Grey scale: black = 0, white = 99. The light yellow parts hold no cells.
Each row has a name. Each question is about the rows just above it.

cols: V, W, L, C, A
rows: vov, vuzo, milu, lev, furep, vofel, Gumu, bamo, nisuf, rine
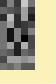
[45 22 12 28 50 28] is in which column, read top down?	A
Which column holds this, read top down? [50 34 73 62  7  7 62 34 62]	W
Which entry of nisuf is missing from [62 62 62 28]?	[56]

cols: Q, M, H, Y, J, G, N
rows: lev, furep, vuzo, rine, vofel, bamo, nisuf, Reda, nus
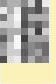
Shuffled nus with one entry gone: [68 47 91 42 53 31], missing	[86]
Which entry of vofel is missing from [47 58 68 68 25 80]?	[74]
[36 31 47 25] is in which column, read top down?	Y
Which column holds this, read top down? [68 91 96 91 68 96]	H
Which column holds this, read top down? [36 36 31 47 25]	Y
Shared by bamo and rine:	[36]
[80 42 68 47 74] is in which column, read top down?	J

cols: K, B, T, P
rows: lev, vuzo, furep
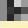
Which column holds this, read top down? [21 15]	B
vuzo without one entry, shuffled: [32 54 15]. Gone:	[21]
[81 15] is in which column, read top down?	T

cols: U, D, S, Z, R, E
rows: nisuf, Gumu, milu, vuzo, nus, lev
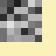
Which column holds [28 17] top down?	D
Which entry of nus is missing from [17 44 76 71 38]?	[60]
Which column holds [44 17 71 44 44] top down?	U
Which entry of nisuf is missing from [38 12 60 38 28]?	[81]
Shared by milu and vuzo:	[71]
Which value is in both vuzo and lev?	[44]
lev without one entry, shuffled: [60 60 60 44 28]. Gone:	[65]

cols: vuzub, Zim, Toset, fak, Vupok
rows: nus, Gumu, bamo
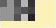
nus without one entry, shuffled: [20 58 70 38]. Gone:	[32]
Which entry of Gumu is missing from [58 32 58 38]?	[26]
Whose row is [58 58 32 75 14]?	bamo

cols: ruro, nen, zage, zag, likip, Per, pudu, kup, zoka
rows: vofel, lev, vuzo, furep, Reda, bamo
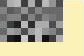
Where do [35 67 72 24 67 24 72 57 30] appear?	vofel
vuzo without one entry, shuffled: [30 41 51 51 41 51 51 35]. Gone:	[46]

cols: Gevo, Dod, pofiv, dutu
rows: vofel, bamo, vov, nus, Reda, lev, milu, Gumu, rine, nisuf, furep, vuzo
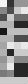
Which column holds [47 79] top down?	Gevo
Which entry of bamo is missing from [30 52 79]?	[90]
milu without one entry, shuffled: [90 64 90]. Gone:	[84]
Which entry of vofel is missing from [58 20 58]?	[95]
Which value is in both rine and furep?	[52]

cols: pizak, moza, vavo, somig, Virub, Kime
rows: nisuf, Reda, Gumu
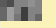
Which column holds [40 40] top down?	pizak
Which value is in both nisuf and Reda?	[51]
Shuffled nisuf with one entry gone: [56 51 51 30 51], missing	[35]
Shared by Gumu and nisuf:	[51]
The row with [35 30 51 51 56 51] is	nisuf
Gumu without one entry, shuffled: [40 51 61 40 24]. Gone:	[46]
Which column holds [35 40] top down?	pizak

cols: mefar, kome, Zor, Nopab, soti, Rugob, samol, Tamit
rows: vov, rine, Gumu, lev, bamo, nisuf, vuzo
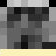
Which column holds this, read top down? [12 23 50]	samol
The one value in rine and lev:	[28]

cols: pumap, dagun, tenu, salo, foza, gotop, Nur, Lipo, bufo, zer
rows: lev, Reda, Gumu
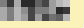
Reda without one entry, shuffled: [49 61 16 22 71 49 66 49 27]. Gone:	[55]
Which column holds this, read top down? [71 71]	tenu

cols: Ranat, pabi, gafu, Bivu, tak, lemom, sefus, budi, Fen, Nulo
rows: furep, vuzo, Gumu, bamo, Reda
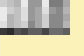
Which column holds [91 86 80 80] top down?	sefus
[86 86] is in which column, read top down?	Bivu
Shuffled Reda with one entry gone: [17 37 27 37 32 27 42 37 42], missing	[22]

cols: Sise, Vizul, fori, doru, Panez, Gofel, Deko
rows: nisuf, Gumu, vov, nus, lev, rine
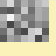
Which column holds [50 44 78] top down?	Panez
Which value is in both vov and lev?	[72]

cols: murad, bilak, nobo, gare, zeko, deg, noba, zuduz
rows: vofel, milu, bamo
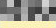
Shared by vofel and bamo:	[75]
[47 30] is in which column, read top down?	zeko
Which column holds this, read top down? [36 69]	murad
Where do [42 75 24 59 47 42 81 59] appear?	vofel

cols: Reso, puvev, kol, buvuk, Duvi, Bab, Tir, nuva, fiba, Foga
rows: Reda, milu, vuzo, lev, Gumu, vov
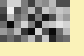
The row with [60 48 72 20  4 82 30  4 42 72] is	Gumu
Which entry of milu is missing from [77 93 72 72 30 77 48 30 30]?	[66]
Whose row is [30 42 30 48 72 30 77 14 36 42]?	vov
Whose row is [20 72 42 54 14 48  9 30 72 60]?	vuzo
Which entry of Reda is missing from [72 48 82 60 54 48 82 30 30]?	[25]

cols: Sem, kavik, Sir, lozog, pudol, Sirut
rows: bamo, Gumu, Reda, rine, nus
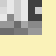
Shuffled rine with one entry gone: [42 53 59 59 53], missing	[65]
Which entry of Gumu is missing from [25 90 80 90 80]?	[85]

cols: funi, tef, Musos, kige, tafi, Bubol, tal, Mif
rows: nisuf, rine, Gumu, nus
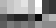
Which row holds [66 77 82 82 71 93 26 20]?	rine
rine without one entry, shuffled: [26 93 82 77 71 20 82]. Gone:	[66]

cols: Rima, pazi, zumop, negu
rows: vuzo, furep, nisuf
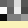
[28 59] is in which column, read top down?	negu
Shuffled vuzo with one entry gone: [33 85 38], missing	[44]
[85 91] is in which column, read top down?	zumop
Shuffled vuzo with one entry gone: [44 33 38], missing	[85]

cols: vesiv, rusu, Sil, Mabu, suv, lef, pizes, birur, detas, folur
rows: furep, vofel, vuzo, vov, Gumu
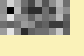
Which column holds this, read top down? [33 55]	Mabu
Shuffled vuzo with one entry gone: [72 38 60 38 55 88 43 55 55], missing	[49]
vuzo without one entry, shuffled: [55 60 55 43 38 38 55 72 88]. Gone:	[49]
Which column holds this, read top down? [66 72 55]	Sil
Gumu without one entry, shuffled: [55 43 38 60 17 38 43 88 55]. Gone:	[77]

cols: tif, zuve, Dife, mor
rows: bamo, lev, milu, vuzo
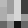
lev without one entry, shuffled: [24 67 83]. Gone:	[61]
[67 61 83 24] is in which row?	lev
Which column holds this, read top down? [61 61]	zuve
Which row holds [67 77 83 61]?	milu

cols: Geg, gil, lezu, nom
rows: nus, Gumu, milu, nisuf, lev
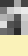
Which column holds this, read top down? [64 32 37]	gil
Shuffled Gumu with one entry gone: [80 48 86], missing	[91]

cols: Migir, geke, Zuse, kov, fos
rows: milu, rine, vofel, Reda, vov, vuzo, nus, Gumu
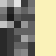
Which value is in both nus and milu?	[22]
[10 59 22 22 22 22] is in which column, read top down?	geke
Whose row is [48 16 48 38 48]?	rine
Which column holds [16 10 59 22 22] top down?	geke
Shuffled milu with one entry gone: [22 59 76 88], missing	[43]
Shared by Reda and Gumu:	[16]

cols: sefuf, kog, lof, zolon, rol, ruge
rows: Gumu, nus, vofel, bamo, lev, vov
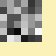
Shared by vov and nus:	[26]
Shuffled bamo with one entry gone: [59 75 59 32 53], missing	[48]
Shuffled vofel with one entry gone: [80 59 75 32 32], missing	[70]

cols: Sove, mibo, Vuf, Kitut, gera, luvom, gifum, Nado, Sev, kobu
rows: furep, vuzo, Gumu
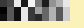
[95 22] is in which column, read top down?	gera
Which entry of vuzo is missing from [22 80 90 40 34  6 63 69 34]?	[1]
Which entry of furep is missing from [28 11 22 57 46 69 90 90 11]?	[95]
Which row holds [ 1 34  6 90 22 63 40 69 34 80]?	vuzo

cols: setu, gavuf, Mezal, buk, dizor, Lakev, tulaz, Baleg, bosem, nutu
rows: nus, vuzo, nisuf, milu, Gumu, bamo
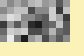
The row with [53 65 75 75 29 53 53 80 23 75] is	vuzo
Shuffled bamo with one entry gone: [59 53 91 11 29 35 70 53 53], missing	[47]

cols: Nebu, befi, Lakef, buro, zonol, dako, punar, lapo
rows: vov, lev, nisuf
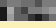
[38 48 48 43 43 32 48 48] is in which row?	vov
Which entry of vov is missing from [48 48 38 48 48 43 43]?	[32]
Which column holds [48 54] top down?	punar
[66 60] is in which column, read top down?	befi
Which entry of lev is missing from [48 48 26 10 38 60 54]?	[66]
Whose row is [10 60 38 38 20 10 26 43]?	nisuf
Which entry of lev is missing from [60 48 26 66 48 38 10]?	[54]

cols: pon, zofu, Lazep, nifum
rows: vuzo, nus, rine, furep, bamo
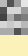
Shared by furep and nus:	[83]
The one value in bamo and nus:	[32]
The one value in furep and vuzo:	[72]
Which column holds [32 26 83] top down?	pon
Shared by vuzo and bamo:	[32]
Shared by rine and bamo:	[66]
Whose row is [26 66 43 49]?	rine

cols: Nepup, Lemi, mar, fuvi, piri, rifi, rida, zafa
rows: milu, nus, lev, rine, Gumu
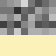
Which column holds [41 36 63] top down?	rida
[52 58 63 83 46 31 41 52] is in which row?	milu
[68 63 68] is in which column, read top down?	piri
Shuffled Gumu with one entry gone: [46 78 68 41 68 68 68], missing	[63]
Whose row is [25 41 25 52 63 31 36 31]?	rine
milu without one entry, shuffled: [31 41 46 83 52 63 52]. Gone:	[58]

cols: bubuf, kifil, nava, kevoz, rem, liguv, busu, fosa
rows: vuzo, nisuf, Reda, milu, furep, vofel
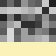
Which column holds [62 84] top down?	kifil
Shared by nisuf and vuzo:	[78]

